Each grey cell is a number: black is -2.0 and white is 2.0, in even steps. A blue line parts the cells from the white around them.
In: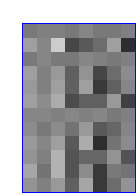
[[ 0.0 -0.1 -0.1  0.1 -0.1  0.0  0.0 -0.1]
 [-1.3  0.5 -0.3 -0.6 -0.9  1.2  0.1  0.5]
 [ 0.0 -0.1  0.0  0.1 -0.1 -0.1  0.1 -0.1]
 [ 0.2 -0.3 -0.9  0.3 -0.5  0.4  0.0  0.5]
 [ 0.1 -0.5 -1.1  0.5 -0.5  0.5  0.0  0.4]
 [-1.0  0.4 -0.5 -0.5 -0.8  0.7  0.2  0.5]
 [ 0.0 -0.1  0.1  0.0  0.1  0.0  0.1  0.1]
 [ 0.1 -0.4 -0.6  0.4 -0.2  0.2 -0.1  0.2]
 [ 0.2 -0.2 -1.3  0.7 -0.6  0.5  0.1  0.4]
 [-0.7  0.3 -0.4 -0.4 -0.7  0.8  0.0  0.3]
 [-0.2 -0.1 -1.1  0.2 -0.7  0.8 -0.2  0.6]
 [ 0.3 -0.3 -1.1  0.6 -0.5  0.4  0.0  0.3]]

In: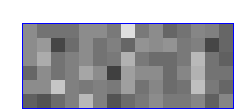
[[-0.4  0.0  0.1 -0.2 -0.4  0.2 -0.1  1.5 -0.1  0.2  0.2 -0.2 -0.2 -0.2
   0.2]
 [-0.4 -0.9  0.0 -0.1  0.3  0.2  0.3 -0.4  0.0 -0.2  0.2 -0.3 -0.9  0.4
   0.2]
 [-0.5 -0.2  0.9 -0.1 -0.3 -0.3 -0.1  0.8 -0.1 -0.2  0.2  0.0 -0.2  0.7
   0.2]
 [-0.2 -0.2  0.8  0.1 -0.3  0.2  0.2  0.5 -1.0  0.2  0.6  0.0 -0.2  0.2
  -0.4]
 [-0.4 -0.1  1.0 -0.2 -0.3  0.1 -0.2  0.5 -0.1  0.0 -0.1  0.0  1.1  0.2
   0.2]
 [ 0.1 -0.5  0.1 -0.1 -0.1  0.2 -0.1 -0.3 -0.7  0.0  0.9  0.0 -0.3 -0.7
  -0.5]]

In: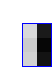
[[-1.6  1.4]
 [-1.9  1.2]
 [-1.7  1.3]]

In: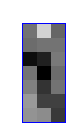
[[-0.4  1.3 -0.2]
 [-0.2 -0.2 -0.3]
 [-0.1 -1.5 -1.8]
 [-0.3 -2.0 -0.2]
 [-0.2 -1.2  0.0]
 [-1.0 -1.0  0.4]
 [-1.1  0.2  0.3]]

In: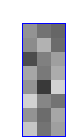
[[-0.4 -0.2  0.3]
 [-0.3  0.8  0.2]
 [ 0.5  0.0 -0.8]
 [ 0.7 -0.1  0.6]
 [ 1.3 -1.1  0.3]
 [-0.2  0.1  1.3]
 [ 0.6 -0.3  0.3]
 [ 0.5 -0.2  1.1]]

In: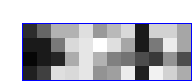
[[ 0.6  1.3  1.3 -1.6  1.4  0.9  0.4  1.5  0.8  0.8 -0.4 -1.3]
 [ 0.6  1.7 -0.1 -1.6  0.6  1.5  2.0  1.6  1.4 -0.1 -1.6 -1.6]
 [-0.8  0.3 -1.1 -0.8 -0.2  0.0  0.8  1.6  0.7 -1.4 -1.6 -1.9]
 [ 0.7  1.3  1.8 -1.5  1.7  0.5  0.3  1.6  1.4  1.5 -1.0 -1.5]]

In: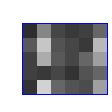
[[-0.4 -1.0 -1.1 -0.9  0.1 -1.3]
 [ 0.9 -1.1 -0.9 -0.7  1.1 -0.6]
 [ 0.5 -0.4 -0.9 -0.6  0.7 -1.0]
 [-0.4 -0.7 -1.2 -0.9 -1.1 -1.0]
 [ 0.5 -0.8 -0.7 -0.4  1.3 -1.2]]

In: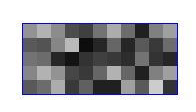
[[ 0.5  0.0 -1.5 -0.3  0.7 -0.2 -1.0 -0.8  0.2  0.8  0.3]
 [-0.3 -1.1 -0.6 -1.4 -0.4 -1.4 -1.8  0.9  0.1 -0.7 -0.6]
 [-1.4 -1.2 -0.2 -1.3 -1.1 -1.0 -1.2 -1.7 -1.4 -0.3 -0.2]
 [ 0.5  0.0 -1.5 -0.4  0.8 -0.4 -1.1 -0.9  0.3  0.8  0.1]
 [-1.2  1.2 -0.6  0.5 -1.5 -1.5 -0.5 -1.1  0.7 -0.3 -0.6]]

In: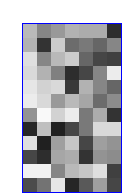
[[-1.3  0.7  0.7  0.8  0.4  0.1  0.9]
 [ 0.1 -0.4 -0.1 -0.3  1.2 -1.2  0.8]
 [-1.0 -0.9 -0.4  1.2  0.9  0.1  1.5]
 [ 1.7  0.1 -0.9 -1.3  0.0  0.8  1.4]
 [-0.4  0.1  0.8 -1.1  1.4  1.3  1.6]
 [ 0.2 -0.3  0.6  0.9  0.4  1.4  1.7]
 [-1.2  0.7 -0.1  1.7  1.3  1.9  0.3]
 [ 1.4  1.4 -0.1 -0.9 -1.5  1.0 -1.4]
 [ 0.3  0.5 -0.9  1.1  0.5 -1.5  1.5]
 [ 0.2  0.3 -1.2  0.7  0.6 -1.3 -0.9]
 [-1.0  1.5  1.1  0.9  0.1  1.8  1.8]
 [-0.9  0.5 -0.6 -1.4  1.6 -0.2 -0.8]]
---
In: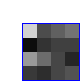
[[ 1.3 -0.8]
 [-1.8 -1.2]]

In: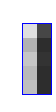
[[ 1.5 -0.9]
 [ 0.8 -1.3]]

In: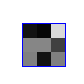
[[-1.7 -1.9]
 [ 0.1  0.1]]

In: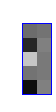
[[-0.3 -0.2]
 [-1.4  0.0]]

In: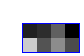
[[-1.5 -1.3]
 [ 1.2 -0.7]]

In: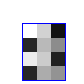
[[ 2.0  1.3]
 [-1.4  0.9]]

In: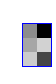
[[ 0.2 -2.0]
 [ 0.6  1.3]]
